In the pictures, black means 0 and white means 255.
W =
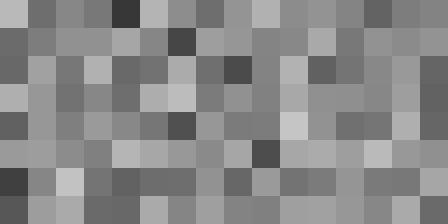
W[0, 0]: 185
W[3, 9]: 129
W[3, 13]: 135
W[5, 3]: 128
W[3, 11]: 144
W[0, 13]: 99
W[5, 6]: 152
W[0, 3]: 120
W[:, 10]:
[140, 136, 178, 168, 197, 167, 115, 159]
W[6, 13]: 122
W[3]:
[175, 151, 114, 135, 110, 173, 188, 123, 145, 129, 168, 144, 143, 135, 158, 98]
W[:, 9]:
[177, 132, 131, 129, 124, 77, 154, 128]
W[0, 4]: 55
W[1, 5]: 134
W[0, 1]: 110
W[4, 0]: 97
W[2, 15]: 101
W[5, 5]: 167
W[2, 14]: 153
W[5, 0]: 154
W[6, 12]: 149
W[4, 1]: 151
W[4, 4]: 136
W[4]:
[97, 151, 127, 154, 136, 118, 80, 151, 123, 124, 197, 146, 112, 117, 175, 102]
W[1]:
[107, 125, 145, 145, 166, 134, 70, 158, 150, 132, 136, 169, 120, 146, 139, 147]
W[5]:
[154, 157, 140, 128, 181, 167, 152, 138, 166, 77, 167, 171, 158, 186, 152, 144]
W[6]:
[64, 134, 194, 116, 98, 109, 110, 146, 103, 154, 115, 123, 149, 122, 120, 166]

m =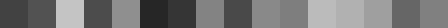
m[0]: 66
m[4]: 143
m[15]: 128
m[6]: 53
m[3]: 76

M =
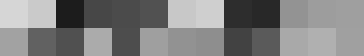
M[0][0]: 214
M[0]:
[214, 202, 28, 71, 75, 81, 200, 207, 45, 40, 147, 157, 159]
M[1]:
[162, 97, 80, 171, 77, 159, 146, 142, 66, 90, 169, 176, 160]

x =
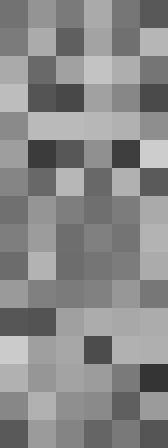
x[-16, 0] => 114
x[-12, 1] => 186
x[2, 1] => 105
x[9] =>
[108, 179, 109, 117, 124, 171]
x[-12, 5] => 142
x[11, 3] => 172
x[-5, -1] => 172
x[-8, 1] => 156
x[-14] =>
[170, 105, 161, 195, 174, 117]
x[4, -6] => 138
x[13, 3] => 156
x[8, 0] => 126
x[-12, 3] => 183
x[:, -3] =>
[170, 163, 195, 161, 183, 144, 104, 111, 128, 117, 129, 172, 76, 156, 138, 101]
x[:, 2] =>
[122, 95, 161, 72, 186, 87, 183, 126, 110, 109, 123, 160, 167, 163, 143, 132]
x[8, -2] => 116
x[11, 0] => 86
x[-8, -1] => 179
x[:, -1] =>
[88, 182, 117, 74, 142, 205, 90, 170, 179, 171, 119, 172, 175, 52, 155, 85]
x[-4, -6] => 203
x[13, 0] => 177
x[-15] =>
[123, 171, 95, 163, 112, 182]
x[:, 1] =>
[148, 171, 105, 84, 186, 59, 104, 149, 156, 179, 128, 83, 159, 150, 177, 155]
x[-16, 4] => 118

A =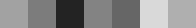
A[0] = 162
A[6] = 175
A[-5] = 35

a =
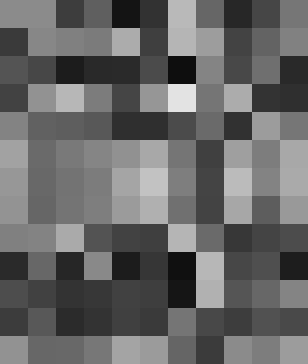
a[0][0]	139
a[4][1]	97
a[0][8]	39
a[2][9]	111
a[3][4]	69
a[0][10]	118
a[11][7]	72
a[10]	[77, 65, 51, 55, 65, 62, 21, 177, 85, 103, 132]
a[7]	[147, 102, 116, 126, 155, 176, 112, 67, 167, 93, 153]
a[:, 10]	[118, 129, 41, 47, 118, 168, 170, 153, 76, 29, 132, 73, 156]
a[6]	[151, 104, 115, 124, 165, 194, 126, 68, 187, 131, 170]
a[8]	[128, 131, 170, 83, 66, 63, 181, 106, 55, 68, 76]
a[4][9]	156
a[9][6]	16
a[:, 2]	[61, 128, 28, 183, 94, 121, 115, 116, 170, 38, 51, 43, 104]
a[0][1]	139
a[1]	[58, 135, 128, 123, 172, 63, 181, 157, 67, 99, 129]
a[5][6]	117
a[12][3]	119
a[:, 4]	[20, 172, 42, 69, 47, 145, 165, 155, 66, 28, 65, 64, 164]
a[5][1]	106
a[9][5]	54
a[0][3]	95
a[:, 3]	[95, 123, 41, 124, 88, 133, 124, 126, 83, 137, 55, 51, 119]
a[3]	[66, 146, 183, 124, 69, 150, 227, 117, 172, 51, 47]

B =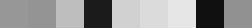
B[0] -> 151
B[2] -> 190

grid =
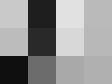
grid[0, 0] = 201
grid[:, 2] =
[225, 216, 169]
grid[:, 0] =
[201, 188, 15]

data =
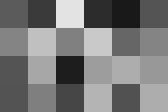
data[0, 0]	91
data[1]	[132, 192, 128, 201, 102, 132]
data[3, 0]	83
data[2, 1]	167
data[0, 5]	84
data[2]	[84, 167, 29, 157, 173, 152]
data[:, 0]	[91, 132, 84, 83]

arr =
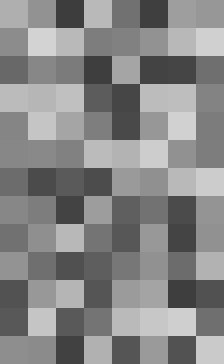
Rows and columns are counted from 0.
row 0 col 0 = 175
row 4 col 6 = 209
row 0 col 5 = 63
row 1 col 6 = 184
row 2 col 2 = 123
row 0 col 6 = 158
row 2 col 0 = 104
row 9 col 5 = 145
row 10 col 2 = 181
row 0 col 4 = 113
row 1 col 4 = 129
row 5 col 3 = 187
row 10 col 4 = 155
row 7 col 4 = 95
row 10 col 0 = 82
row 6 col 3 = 76
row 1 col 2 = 185
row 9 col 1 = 111
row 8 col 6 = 68
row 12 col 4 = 85
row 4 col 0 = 133
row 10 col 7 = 81
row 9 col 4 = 119
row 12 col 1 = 139
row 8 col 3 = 116
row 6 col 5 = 144
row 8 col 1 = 143
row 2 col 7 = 111
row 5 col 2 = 129
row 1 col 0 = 140
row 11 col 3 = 116
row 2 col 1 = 135

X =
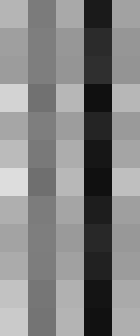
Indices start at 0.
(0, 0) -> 181
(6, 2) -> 184
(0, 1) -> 123
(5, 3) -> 22
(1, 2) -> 151
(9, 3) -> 33
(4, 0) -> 166
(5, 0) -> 187
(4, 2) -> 157
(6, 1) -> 111
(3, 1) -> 113
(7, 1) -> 124
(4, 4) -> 154
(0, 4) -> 162
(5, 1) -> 121
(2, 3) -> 47
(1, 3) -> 43
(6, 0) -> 221
